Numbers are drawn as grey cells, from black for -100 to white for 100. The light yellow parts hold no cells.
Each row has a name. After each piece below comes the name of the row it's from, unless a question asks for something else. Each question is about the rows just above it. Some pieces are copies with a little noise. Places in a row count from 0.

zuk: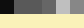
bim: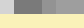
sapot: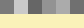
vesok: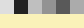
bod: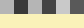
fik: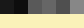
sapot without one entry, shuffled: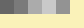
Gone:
[-12]
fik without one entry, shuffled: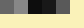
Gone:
[-38]
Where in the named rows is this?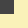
bod, 3
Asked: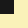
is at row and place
fik, 0

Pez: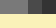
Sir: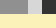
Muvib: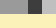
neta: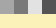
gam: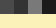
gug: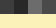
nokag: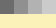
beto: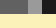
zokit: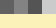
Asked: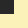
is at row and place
gug, 1
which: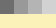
nokag
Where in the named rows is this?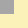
neta, 0
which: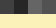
gug
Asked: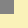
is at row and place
zokit, 1

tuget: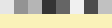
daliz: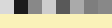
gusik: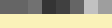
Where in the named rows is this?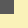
daliz, 4
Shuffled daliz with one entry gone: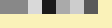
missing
[-1]
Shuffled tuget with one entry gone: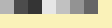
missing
[88]
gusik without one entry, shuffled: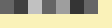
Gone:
[-11]
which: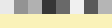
tuget

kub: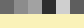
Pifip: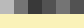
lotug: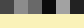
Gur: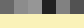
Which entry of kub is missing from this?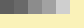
[-64]
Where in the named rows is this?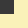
Pifip, 2
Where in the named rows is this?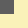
kub, 5
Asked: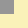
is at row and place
Gur, 2
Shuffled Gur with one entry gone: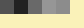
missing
[1]

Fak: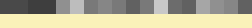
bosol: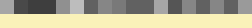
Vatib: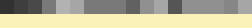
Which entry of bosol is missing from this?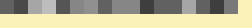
[21]
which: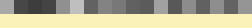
bosol
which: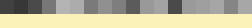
Vatib
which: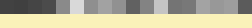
Fak
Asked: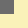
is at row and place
Fak, 12

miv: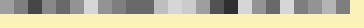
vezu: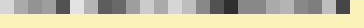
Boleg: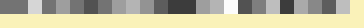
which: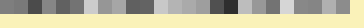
miv

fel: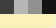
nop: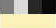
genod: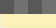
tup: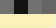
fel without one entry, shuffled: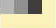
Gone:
[-85]
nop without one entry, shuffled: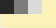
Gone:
[-93]
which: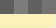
genod
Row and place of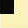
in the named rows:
nop, 3
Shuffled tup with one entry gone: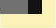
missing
[-21]
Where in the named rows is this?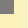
nop, 0
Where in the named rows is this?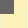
tup, 3

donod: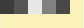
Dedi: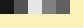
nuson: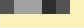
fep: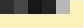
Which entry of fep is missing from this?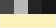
[-63]
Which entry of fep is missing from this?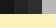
[-44]
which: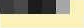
fep
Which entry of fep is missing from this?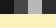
[-72]
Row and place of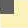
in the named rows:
Dedi, 4
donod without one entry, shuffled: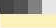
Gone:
[-54]
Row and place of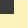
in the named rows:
donod, 0

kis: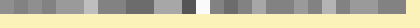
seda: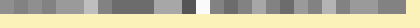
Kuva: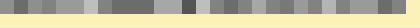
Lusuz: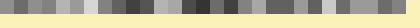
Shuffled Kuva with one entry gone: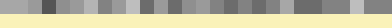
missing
[-6]
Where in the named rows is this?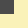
Lusuz, 13

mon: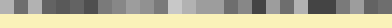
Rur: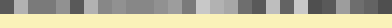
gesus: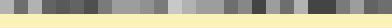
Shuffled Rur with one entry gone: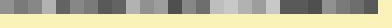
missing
[31]
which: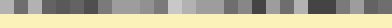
gesus

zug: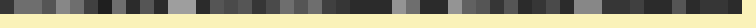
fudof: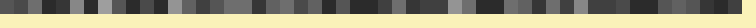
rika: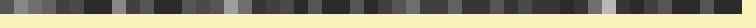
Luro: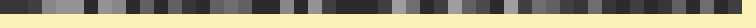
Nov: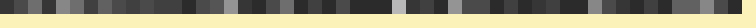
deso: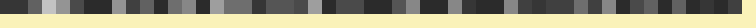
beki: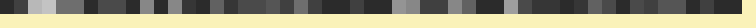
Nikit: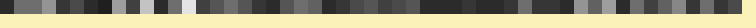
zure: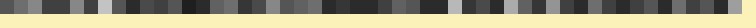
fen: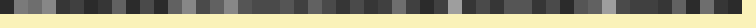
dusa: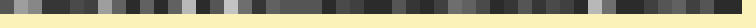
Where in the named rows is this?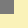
fen, 1
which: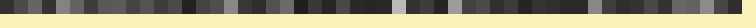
Nov
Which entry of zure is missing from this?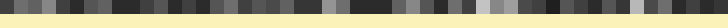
[34]

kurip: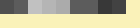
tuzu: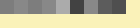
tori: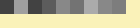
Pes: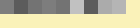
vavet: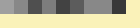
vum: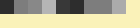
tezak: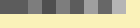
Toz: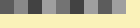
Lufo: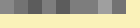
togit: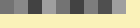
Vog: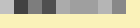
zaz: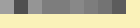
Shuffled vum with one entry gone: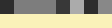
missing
[42]
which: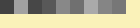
tori
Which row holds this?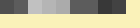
kurip
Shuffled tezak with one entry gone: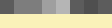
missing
[-19]
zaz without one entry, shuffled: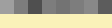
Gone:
[17]

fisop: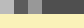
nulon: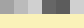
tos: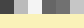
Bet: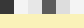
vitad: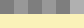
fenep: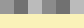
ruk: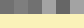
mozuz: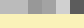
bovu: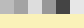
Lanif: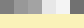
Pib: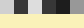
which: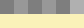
vitad
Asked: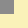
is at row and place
fenep, 3
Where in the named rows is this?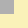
vitad, 5
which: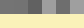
ruk

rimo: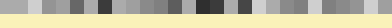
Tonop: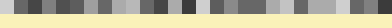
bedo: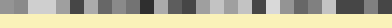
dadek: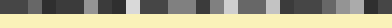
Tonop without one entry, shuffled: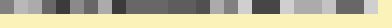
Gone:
[25]
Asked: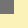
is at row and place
bedo, 9
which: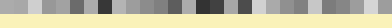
rimo
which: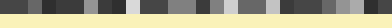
dadek
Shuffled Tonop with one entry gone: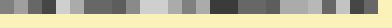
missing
[-37]
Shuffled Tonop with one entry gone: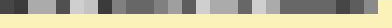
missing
[44]

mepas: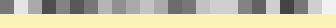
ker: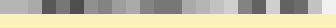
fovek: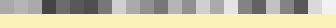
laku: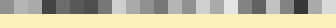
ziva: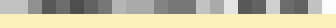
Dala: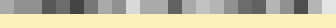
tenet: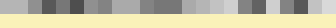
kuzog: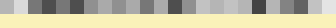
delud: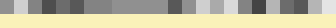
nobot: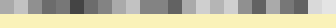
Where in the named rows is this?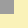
ker, 8
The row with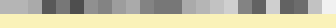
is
ker

